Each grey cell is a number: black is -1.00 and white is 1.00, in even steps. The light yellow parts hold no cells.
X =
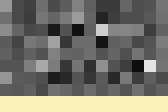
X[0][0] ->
0.19
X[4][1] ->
-0.39
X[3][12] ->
-0.34
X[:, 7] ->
[-0.25, -0.21, -0.25, -0.15, -0.13, -0.62, -0.58, -0.15]
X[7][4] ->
-0.11
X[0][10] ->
-0.20
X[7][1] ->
-0.31
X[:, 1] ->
[-0.42, -0.42, -0.21, -0.47, -0.39, -0.34, -0.29, -0.31]
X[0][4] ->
-0.41
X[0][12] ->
-0.35
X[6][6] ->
-0.33
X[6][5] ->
-0.68
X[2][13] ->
-0.23
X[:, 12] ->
[-0.35, -0.31, -0.51, -0.34, -0.32, 0.79, -0.25, -0.33]
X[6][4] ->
-0.77
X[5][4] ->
-0.03
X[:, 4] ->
[-0.41, -0.21, -0.80, 0.27, 0.01, -0.03, -0.77, -0.11]
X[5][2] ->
-0.01
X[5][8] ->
0.13
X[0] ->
[0.19, -0.42, -0.49, -0.13, -0.41, -0.27, 0.01, -0.25, -0.54, -0.54, -0.20, -0.38, -0.35, -0.09]
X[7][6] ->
-0.31
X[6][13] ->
-0.41
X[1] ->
[-0.12, -0.42, -0.52, -0.07, -0.21, -0.04, 0.22, -0.21, -0.72, -0.51, -0.39, -0.39, -0.31, -0.12]
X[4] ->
[-0.24, -0.39, -0.24, -0.35, 0.01, -0.21, -0.23, -0.13, -0.35, -0.21, -0.37, -0.09, -0.32, -0.12]
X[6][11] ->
-0.52
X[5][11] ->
-0.89
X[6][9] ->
-0.68
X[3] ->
[-0.29, -0.47, -0.06, -0.14, 0.27, -0.57, -0.15, -0.15, -0.84, -0.25, -0.20, -0.43, -0.34, -0.02]
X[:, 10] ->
[-0.20, -0.39, 0.04, -0.20, -0.37, -0.51, -0.04, -0.34]
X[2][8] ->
0.61

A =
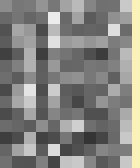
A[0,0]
0.10
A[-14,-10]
-0.07
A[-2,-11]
-0.21
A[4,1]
-0.27
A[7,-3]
-0.22
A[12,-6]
-0.46
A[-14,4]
-0.07
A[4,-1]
0.46
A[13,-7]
-0.47
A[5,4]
0.20
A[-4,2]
-0.28
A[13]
[-0.11, -0.34, -0.35, 0.00, -0.47, 0.53, 0.58, 0.06, -0.31, -0.19, 0.56]
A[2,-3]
-0.23
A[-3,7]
-0.59
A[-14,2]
-0.04
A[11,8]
-0.46
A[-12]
[-0.36, 0.30, 0.19, -0.41, 0.46, -0.14, -0.23, -0.21, -0.23, 0.74, -0.16]
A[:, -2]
[-0.11, 0.13, 0.74, -0.03, -0.09, 0.01, -0.25, 0.35, -0.02, -0.07, -0.16, -0.18, -0.03, -0.19]
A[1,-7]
0.85
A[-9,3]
-0.26
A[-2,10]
-0.03
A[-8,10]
0.31
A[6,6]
0.14
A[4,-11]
-0.50
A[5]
[-0.19, 0.00, 0.39, -0.26, 0.20, -0.20, -0.19, -0.07, -0.09, 0.01, 0.38]
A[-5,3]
-0.34
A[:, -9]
[-0.04, -0.20, 0.19, 0.27, 0.38, 0.39, 0.09, 0.79, 0.58, 0.31, -0.28, 0.37, 0.56, -0.35]
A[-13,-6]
-0.18
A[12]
[-0.21, 0.28, 0.56, -0.28, 0.72, -0.46, -0.37, -0.25, 0.05, -0.03, -0.03]
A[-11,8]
0.25
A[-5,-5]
-0.07
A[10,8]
-0.22

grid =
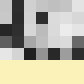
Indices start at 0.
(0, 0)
0.55
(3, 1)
-0.60
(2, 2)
0.68
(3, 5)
0.72
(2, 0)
-0.70
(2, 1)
-0.63
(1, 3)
-0.64
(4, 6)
-0.65
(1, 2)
0.65
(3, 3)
0.49
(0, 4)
0.50

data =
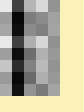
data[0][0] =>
0.83
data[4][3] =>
0.39
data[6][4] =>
0.20
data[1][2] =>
-0.02
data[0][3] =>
0.70
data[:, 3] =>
[0.70, 0.10, 0.00, 0.69, 0.39, 0.47, 0.37, -0.04]
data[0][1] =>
-0.49
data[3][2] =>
0.37
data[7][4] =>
0.29
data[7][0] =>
0.33

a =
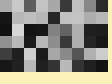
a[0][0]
0.35
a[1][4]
-0.70
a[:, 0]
[0.35, -0.83, -0.87, 0.14, -0.51, -0.82]
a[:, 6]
[0.50, 0.53, 0.37, 0.37, -0.34, -0.60]
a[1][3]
0.43
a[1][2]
0.49
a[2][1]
0.68
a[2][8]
-0.77
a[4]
[-0.51, -0.76, 0.62, -0.79, 0.31, 0.08, -0.34, 0.38, 0.60]
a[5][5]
0.45
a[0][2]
-0.27
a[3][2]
-0.79
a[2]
[-0.87, 0.68, -0.84, -0.83, 0.01, -0.22, 0.37, -0.76, -0.77]
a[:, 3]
[0.53, 0.43, -0.83, 0.44, -0.79, -0.75]

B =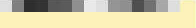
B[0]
0.75
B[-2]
0.32
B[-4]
-0.38
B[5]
-0.29

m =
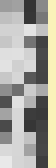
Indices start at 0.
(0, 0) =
0.22
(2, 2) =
0.78
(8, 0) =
-0.38
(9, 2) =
-0.53
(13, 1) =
0.67
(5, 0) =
0.77
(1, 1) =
0.55
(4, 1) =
0.76
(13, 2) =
0.63
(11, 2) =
0.52
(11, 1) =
0.68
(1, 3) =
-0.07
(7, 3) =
0.33
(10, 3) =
-0.49
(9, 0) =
0.28
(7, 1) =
-0.14
